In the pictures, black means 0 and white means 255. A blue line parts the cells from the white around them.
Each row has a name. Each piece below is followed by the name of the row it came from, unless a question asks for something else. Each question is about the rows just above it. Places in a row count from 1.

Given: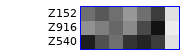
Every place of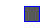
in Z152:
2
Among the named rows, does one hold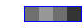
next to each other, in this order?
no
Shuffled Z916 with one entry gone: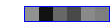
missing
[236]
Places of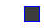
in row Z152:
6

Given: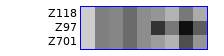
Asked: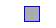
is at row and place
Z118, 9
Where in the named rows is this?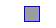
Z701, 6

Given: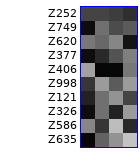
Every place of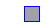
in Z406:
1
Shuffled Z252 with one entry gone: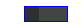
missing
[61]

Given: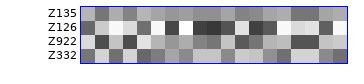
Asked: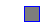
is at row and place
Z332, 6
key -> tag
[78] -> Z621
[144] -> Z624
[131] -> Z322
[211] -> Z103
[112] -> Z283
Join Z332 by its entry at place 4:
Z103
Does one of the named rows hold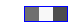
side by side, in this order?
no
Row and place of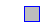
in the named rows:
Z922, 15

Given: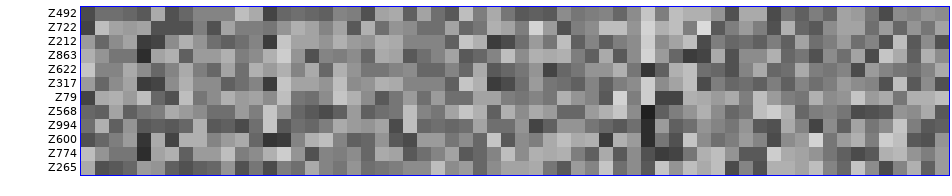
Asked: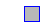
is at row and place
Z774, 59
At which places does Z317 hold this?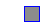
3 7 9 10 20 40 42 56 61
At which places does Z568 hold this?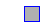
29 31 38 45 51

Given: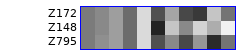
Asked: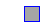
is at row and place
Z172, 7
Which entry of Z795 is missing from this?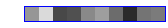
[143]
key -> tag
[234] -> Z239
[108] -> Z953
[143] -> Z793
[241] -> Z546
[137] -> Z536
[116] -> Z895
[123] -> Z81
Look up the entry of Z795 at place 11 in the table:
Z895

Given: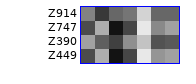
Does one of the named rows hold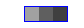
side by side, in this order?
yes
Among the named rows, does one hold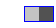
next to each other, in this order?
yes
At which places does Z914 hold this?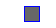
3 6 7
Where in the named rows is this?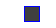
Z390, 3

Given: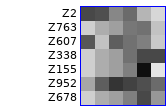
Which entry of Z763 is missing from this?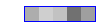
[119]
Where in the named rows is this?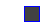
Z952, 4
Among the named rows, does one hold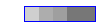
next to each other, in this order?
no

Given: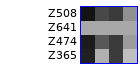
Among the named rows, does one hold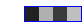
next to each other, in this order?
yes
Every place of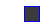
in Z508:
3
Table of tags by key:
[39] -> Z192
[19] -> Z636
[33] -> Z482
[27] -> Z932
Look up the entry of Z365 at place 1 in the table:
Z482
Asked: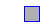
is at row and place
Z365, 2
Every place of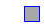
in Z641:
1 2 3 4

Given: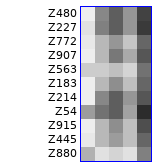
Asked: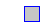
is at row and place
Z772, 4
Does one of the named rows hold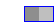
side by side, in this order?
yes
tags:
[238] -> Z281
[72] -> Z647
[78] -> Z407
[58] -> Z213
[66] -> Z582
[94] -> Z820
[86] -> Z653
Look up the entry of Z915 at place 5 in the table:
Z407

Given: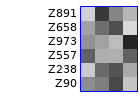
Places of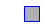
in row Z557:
2 3
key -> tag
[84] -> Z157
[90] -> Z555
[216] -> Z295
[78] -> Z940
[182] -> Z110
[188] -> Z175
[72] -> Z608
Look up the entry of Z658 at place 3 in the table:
Z940
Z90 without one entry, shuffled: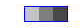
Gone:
[140]
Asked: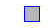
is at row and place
Z891, 4

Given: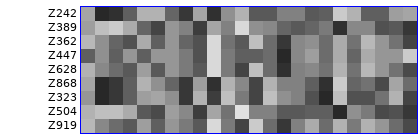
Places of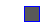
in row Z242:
13 14 17
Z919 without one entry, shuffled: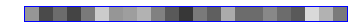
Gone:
[184]
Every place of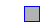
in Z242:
5 6 12 20
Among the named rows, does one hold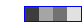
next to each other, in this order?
yes
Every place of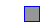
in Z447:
4 6 7 22 23

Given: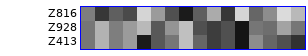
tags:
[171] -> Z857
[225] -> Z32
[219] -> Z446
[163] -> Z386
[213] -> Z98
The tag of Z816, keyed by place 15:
Z446
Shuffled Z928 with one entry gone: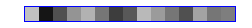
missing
[110]
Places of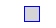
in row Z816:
5 12
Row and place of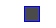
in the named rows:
Z816, 4
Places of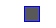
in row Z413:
6
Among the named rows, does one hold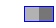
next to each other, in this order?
no
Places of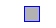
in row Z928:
2

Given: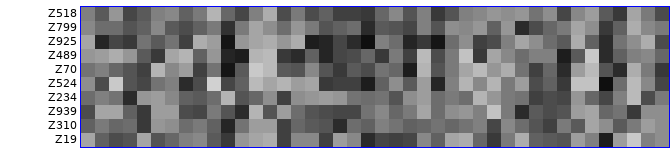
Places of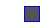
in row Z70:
4 16 18 26 38
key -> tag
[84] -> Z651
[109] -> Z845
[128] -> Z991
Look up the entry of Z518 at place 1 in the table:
Z991
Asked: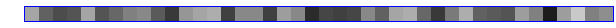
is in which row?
Z19
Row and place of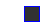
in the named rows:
Z799, 11
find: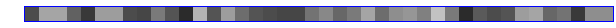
Z939
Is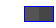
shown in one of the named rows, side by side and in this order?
yes

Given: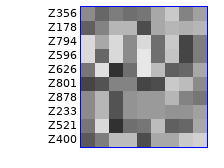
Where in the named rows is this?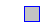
Z596, 7
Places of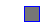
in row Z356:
5
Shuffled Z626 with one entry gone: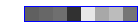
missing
[223]
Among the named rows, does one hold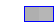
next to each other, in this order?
yes
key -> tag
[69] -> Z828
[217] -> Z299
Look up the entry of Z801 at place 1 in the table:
Z828
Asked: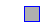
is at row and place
Z178, 8

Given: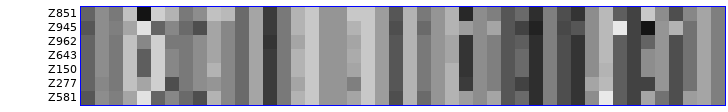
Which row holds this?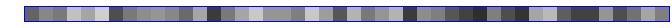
Z277
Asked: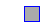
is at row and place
Z643, 20

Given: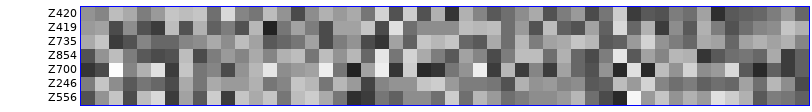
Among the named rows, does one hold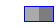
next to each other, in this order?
yes
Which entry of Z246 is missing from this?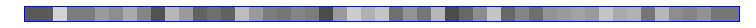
[67]

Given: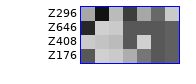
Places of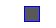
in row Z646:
4 5 6
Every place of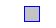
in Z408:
2
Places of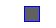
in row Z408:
7
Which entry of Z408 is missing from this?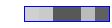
[195]
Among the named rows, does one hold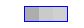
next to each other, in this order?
no

